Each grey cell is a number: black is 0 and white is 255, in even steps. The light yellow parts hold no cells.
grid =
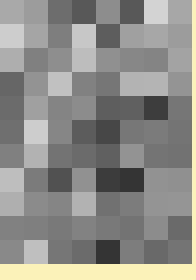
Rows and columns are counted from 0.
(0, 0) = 169
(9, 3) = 130
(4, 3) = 140
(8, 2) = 133
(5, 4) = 71
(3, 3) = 129
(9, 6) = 140
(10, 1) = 191
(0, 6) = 211
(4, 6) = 61
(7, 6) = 146
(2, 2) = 142
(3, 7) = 148
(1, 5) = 160
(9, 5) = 115
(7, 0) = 190
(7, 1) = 123
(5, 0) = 111
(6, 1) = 178
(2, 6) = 132
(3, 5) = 179
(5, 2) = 134
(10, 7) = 116
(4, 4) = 94
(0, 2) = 109

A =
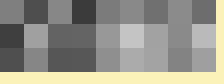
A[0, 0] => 127
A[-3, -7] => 135
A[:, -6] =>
[59, 100, 87]
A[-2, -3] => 162
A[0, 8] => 109
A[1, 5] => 196

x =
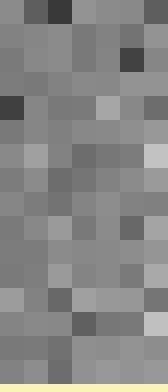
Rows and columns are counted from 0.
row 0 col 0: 139
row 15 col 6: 152
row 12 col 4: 153
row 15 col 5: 147
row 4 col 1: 133
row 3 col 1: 121
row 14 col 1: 123
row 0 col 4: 140
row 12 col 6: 117
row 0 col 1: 94
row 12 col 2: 104
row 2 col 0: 122
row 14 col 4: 141
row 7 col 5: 140
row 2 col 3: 121
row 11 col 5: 122
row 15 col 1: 141
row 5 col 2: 128
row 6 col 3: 109
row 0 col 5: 138
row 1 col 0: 129
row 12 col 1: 129
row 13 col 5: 120
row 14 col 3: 143
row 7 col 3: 116
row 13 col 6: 191
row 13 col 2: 136
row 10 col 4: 137
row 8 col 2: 115
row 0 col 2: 57
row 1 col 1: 134
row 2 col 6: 134
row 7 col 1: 140

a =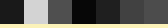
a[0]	25
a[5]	65
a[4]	30
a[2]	79

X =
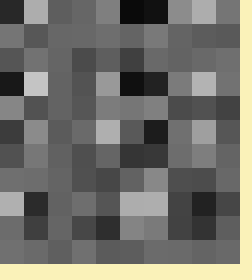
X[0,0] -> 40
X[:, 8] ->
[173, 92, 105, 179, 81, 159, 126, 76, 34, 51, 100]
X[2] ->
[85, 114, 101, 75, 94, 64, 105, 99, 105, 111]
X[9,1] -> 63
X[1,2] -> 103
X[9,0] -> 108
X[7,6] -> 136
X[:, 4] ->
[127, 110, 94, 153, 124, 175, 101, 71, 85, 46, 91]
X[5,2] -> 91
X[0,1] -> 173
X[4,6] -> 128
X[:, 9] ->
[117, 89, 111, 114, 66, 86, 100, 104, 70, 94, 105]
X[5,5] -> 89
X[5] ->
[60, 139, 91, 106, 175, 89, 28, 112, 159, 86]
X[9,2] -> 101
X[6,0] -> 81
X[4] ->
[134, 82, 99, 86, 124, 118, 128, 75, 81, 66]
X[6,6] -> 56
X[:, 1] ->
[173, 87, 114, 196, 82, 139, 119, 109, 43, 63, 106]
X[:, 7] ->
[140, 100, 99, 123, 75, 112, 109, 78, 67, 66, 106]
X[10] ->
[112, 106, 95, 112, 91, 93, 107, 106, 100, 105]
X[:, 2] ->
[94, 103, 101, 99, 99, 91, 97, 100, 98, 101, 95]
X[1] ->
[117, 87, 103, 104, 110, 100, 121, 100, 92, 89]
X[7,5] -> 98
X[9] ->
[108, 63, 101, 71, 46, 132, 122, 66, 51, 94]

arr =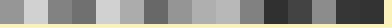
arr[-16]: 150
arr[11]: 48
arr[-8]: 175
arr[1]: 209
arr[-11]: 172

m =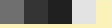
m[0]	111
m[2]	32

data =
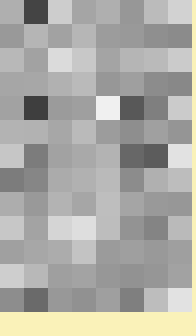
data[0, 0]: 175
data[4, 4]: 240
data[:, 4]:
[175, 156, 164, 151, 240, 156, 179, 186, 190, 189, 155, 151, 159]
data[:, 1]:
[68, 181, 162, 167, 62, 178, 124, 134, 153, 163, 167, 184, 106]
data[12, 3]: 145
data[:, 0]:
[175, 153, 184, 166, 162, 179, 198, 124, 173, 199, 160, 206, 141]
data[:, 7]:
[210, 139, 203, 136, 203, 149, 226, 189, 151, 186, 159, 162, 226]
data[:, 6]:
[187, 143, 186, 140, 127, 160, 92, 176, 153, 132, 153, 150, 189]
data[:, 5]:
[151, 153, 181, 159, 88, 142, 103, 140, 165, 147, 159, 146, 127]
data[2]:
[184, 162, 219, 200, 164, 181, 186, 203]
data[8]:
[173, 153, 179, 166, 190, 165, 153, 151]
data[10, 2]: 172
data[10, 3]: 195
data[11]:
[206, 184, 159, 163, 151, 146, 150, 162]
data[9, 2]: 213
